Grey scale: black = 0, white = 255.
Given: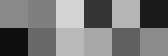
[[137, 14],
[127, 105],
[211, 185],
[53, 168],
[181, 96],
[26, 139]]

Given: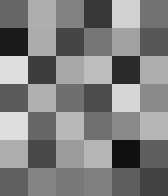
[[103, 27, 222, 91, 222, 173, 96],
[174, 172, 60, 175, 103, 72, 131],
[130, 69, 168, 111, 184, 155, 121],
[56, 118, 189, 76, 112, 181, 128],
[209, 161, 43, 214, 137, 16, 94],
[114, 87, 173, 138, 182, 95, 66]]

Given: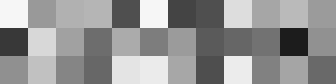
[[246, 56, 144],
[153, 216, 193],
[177, 161, 133],
[181, 109, 103],
[79, 171, 228],
[246, 125, 235],
[68, 155, 167],
[79, 90, 78],
[221, 102, 236],
[166, 114, 129],
[186, 28, 165],
[155, 145, 105]]

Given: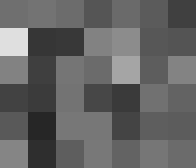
[[111, 223, 130, 66, 89, 133],
[115, 54, 63, 59, 38, 46],
[108, 56, 117, 115, 119, 94],
[85, 130, 107, 71, 119, 120],
[106, 140, 165, 58, 68, 99],
[91, 87, 93, 113, 94, 118],
[64, 84, 131, 99, 92, 107]]

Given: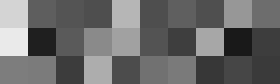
[[212, 234, 125],
[94, 31, 123],
[84, 90, 60],
[78, 138, 173],
[182, 161, 76],
[78, 83, 113],
[95, 62, 122],
[79, 167, 55],
[151, 25, 70],
[109, 61, 58]]

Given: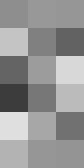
[[142, 196, 100, 60, 223, 179],
[152, 128, 156, 119, 167, 150],
[150, 98, 216, 187, 113, 148]]
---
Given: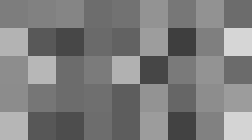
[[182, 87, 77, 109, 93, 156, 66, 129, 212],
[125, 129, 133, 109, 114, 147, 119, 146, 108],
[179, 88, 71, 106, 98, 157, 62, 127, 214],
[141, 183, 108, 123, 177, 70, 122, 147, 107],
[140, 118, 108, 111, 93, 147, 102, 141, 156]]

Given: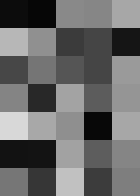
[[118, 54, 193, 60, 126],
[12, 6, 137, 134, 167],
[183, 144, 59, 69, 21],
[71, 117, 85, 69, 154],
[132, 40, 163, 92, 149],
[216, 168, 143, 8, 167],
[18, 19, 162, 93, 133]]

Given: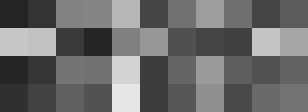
[[48, 66, 96, 82, 230, 61, 86, 143, 73, 105, 115],
[36, 51, 131, 133, 183, 69, 113, 157, 111, 68, 91],
[199, 194, 58, 37, 128, 151, 80, 68, 65, 196, 167],
[36, 53, 116, 113, 211, 61, 101, 154, 94, 81, 99]]

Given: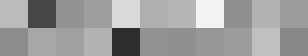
[[140, 167, 160, 179, 45, 145, 144, 150, 156, 192, 135],
[187, 71, 146, 159, 217, 175, 181, 243, 144, 178, 156]]

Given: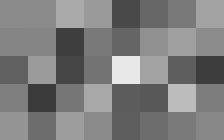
[[148, 109, 157, 138, 93, 109, 122, 135],
[139, 138, 170, 154, 73, 103, 120, 162],
[133, 133, 62, 121, 101, 144, 159, 140],
[96, 155, 69, 115, 232, 162, 94, 61],
[126, 59, 118, 168, 92, 88, 188, 125]]

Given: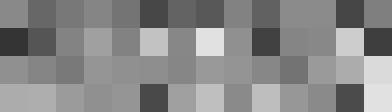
[[172, 174, 155, 144, 149, 73, 159, 191, 138, 190, 151, 138, 75, 225],
[137, 103, 120, 133, 116, 71, 99, 87, 130, 97, 139, 139, 69, 127],
[52, 85, 131, 160, 130, 194, 135, 225, 144, 65, 133, 136, 205, 62],
[144, 132, 121, 149, 144, 141, 134, 153, 148, 135, 115, 154, 172, 218]]

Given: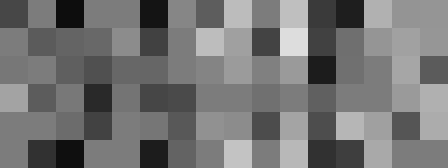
[[124, 49, 15, 124, 124, 28, 99, 124, 195, 124, 184, 49, 62, 169, 124, 124],
[71, 124, 13, 124, 124, 20, 134, 93, 188, 124, 191, 58, 30, 177, 148, 149],
[124, 91, 100, 104, 140, 65, 124, 189, 160, 67, 221, 65, 111, 149, 161, 150],
[119, 124, 95, 80, 103, 102, 124, 132, 155, 128, 154, 28, 112, 124, 166, 91],
[163, 92, 120, 41, 116, 70, 74, 124, 124, 112, 124, 96, 124, 124, 154, 176],
[124, 124, 108, 66, 124, 118, 88, 145, 140, 76, 164, 77, 182, 160, 85, 172]]

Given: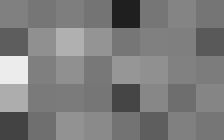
[[67, 111, 146, 138, 115, 94, 128, 118],
[128, 118, 126, 116, 31, 118, 132, 117],
[93, 144, 176, 148, 118, 128, 127, 89],
[236, 127, 144, 120, 150, 144, 129, 124],
[173, 122, 123, 118, 69, 135, 110, 133]]
